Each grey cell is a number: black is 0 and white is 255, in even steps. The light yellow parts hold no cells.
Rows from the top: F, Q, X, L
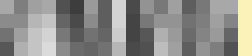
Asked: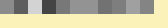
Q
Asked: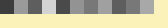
F
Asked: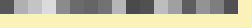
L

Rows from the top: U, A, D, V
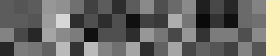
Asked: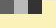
V
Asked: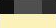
D
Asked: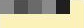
U
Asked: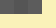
U
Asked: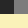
V
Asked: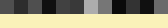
A

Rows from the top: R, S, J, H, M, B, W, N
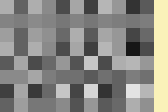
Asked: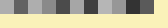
R
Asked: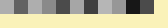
H

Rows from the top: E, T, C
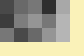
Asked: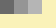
C
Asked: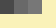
E
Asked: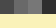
E
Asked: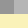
C
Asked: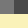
C
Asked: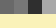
E

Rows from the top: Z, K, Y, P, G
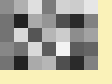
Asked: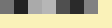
G
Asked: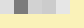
Z
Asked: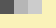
Y
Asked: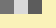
P

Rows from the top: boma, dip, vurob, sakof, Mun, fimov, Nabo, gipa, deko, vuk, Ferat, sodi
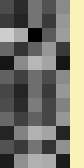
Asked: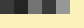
dip
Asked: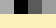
vurob

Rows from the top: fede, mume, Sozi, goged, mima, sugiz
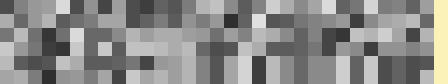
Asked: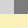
fede
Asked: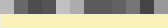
goged
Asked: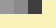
goged
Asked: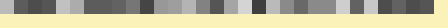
mima
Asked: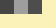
fede
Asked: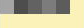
mume
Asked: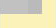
goged

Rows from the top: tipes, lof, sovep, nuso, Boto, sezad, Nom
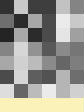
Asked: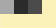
sovep
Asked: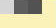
sezad

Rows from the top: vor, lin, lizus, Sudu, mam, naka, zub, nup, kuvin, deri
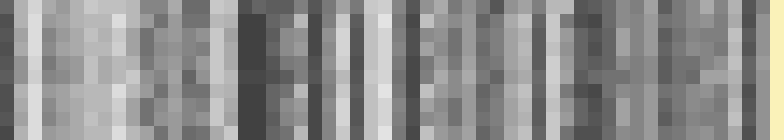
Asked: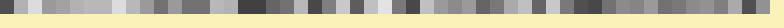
zub
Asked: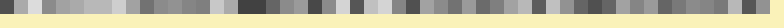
Sudu

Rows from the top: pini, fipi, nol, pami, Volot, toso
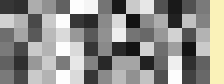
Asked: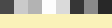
pami
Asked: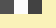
toso
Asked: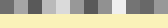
nol

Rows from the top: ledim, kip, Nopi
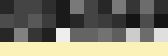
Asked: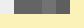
Nopi
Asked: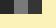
ledim
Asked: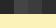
kip
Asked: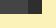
ledim
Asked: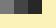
ledim

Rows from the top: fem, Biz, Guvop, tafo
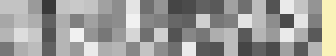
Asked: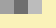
fem
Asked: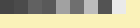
fem
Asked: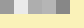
tafo
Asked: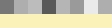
Guvop

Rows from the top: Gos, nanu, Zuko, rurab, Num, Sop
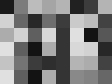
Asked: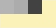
Num
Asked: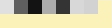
rurab

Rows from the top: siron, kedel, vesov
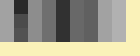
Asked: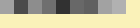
kedel
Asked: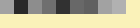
siron
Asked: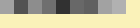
vesov

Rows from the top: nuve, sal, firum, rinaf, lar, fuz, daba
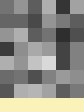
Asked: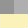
firum
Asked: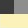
rinaf
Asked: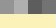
firum
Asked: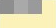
rinaf
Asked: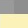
fuz

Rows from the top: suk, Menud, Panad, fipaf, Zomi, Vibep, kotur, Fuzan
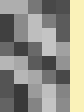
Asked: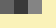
Fuzan
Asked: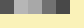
Vibep
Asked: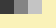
Fuzan

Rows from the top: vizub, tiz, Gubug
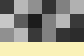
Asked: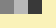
tiz
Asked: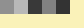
Gubug
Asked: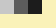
tiz

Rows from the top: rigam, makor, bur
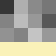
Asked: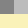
makor
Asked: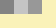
bur

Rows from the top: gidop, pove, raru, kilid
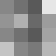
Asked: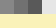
gidop
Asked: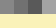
raru
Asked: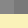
kilid

